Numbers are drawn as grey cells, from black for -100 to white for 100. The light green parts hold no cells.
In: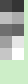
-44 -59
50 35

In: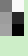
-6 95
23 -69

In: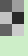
-32 23
53 -68

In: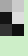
31 59
-85 73

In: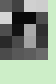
-26 -49
67 -92

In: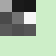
31 -79
-42 -10
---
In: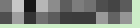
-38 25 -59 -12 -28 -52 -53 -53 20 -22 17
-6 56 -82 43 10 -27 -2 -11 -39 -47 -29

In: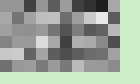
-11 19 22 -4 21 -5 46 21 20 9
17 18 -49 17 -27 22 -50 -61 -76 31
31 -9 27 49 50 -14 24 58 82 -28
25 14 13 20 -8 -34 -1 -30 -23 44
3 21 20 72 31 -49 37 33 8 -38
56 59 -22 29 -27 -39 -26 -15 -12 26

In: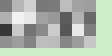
13 23 3 48 47 5 22 55
-4 42 63 -6 -4 48 27 24
38 90 81 26 19 -28 39 -18
-57 58 -9 8 59 -32 82 -1

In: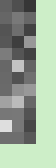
-14 -14 -31
-24 -38 -58
-20 -5 -19
-34 -14 -48
-32 -51 19
-3 -33 -48
-19 53 -22
-18 -36 -12
-17 13 20
27 47 -19
-7 -6 -35
74 -6 -44

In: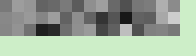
5 15 -11 -76 -68 -14 13 21 -46 -25 49 -37 0 3 -6
-5 23 18 -22 -18 -4 -29 12 25 -18 -37 -7 -3 37 9
7 12 20 4 24 -23 11 -22 -59 -33 -81 -23 -26 32 61

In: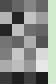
-56 -76 -51 -78
-40 -21 4 -20
41 -72 52 23
-71 49 -14 -21
-9 -22 36 -35
-2 55 -1 70
34 48 20 81

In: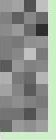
-19 20 11 23
21 28 -36 50
0 -25 6 -17
9 20 -17 -64
-2 -6 13 15
-2 6 51 -4
-29 18 1 6
37 -5 -17 42
27 4 -29 2
4 11 1 -5
-9 -10 -35 6

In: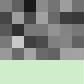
20 -17 29 -17 -22 26 28
1 -25 -80 9 -9 23 -11
-46 23 -41 26 -18 -51 -55
-31 -62 -5 -5 15 3 -7
-5 57 -50 -40 0 4 -23
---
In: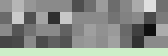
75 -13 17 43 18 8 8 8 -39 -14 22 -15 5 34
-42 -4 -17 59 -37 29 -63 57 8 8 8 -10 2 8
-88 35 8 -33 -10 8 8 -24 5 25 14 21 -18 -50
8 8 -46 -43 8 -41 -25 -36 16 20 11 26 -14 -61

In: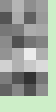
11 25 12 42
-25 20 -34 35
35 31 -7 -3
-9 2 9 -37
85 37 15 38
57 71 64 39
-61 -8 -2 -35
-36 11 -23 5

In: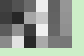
-24 18 -48 -36 -16 87
-22 15 -53 -70 30 56
-20 13 -29 14 -53 88
-5 -7 8 77 -69 33

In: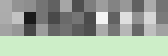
34 -10 36 15 11 -9 -24 30 -38 -1 23 3 19 -25
68 -4 35 53 -80 -9 -43 -17 -8 -41 91 -24 75 14
49 26 27 18 -44 22 -21 -11 -28 -38 33 -8 43 -19

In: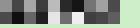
26 -41 14 -45 31 -53 47 -68 -84 -10
-44 -26 -41 -88 -20 -75 80 -14 87 -50

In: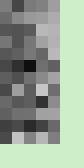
1 24 -2 -45 -4
23 35 -15 7 20
45 41 -33 -36 -29
27 39 -7 -35 -7
-20 45 -32 -25 -6
-13 -24 -44 -62 -88
8 28 -26 -37 -11
55 -14 -43 24 -27
-61 10 -18 -32 -26
26 28 -24 -12 -11
-48 -18 -50 -42 -67
42 -1 -42 52 3
